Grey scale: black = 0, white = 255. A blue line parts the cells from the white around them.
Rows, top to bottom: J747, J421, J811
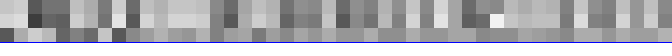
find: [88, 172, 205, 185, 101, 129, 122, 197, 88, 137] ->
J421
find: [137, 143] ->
J811
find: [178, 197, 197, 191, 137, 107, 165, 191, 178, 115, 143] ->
J747
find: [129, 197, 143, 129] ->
J747

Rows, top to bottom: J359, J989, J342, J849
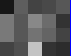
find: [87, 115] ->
J342
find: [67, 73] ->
J359

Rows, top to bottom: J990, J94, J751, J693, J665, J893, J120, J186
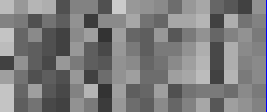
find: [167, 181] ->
J94
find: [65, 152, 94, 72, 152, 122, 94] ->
J693
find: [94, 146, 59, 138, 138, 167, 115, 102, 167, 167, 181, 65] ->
J94
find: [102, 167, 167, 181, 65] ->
J94

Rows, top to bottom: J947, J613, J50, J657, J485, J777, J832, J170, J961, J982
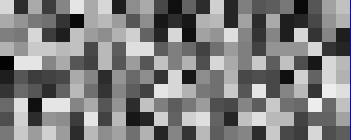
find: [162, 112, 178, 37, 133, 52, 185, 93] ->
J982
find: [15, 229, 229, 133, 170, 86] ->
J170
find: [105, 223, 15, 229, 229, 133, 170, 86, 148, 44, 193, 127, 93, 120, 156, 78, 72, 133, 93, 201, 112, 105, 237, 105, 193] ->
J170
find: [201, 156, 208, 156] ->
J982
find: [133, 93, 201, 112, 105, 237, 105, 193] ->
J170
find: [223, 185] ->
J961
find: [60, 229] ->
J961

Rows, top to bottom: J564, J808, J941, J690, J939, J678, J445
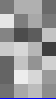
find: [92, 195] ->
J941
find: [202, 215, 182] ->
J690
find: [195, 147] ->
J939
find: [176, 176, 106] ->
J564
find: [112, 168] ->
J445

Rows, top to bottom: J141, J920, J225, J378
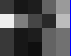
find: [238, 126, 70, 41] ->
J920
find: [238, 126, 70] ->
J920
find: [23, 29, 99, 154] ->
J141

